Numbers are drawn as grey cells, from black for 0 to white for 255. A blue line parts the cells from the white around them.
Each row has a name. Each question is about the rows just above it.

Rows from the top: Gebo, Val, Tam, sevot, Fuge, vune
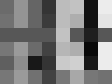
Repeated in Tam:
[87]
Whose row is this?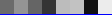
Gebo
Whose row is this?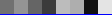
Val
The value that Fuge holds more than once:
[24]
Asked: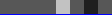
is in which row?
Tam
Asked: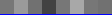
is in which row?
vune

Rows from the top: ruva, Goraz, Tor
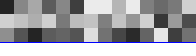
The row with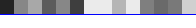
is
ruva
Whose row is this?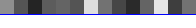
Tor
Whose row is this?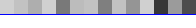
Goraz

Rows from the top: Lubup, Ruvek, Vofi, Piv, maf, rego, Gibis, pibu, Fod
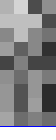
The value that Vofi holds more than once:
[136]
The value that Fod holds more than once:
[109]
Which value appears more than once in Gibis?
[150]
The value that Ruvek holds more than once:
[191]
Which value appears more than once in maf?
[68]

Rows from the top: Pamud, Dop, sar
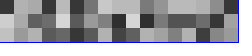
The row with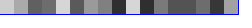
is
Dop
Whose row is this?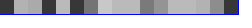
Pamud
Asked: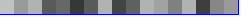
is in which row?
sar

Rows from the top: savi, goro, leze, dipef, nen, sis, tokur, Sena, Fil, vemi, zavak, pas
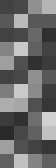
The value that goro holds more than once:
[88]
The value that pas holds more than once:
[96]

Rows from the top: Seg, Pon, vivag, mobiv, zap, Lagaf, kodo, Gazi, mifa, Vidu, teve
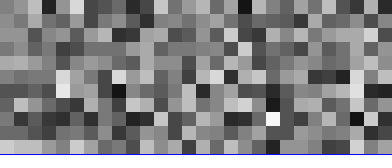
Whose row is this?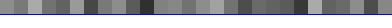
Pon
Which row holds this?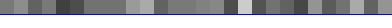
mobiv

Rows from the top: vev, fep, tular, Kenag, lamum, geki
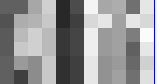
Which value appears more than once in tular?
[186]
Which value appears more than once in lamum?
[154]
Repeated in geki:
[63]
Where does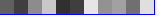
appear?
geki
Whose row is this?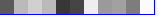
tular
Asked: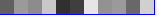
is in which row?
lamum

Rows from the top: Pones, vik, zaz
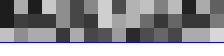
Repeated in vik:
[56]
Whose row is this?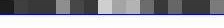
vik
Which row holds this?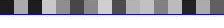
Pones
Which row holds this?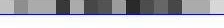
zaz

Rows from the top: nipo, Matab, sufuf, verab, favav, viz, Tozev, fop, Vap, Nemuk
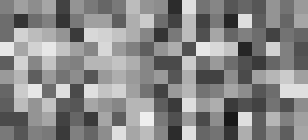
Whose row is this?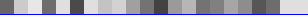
Tozev
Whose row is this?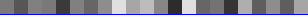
Nemuk
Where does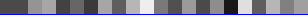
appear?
Vap

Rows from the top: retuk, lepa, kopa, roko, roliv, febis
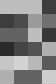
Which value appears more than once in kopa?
[99]
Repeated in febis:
[99]
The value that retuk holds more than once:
[190]
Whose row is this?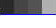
roko

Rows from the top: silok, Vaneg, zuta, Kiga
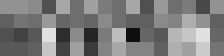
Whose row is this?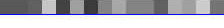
Kiga
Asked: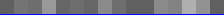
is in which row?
Vaneg
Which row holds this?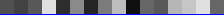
zuta
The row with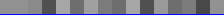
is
silok

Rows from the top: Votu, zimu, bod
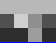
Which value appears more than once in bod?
[46]
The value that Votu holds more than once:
[184]
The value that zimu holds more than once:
[80]
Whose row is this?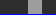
bod
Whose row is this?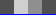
zimu

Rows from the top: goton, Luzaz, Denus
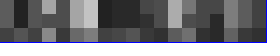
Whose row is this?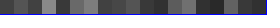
Denus
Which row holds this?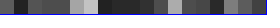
Luzaz
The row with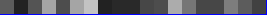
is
goton

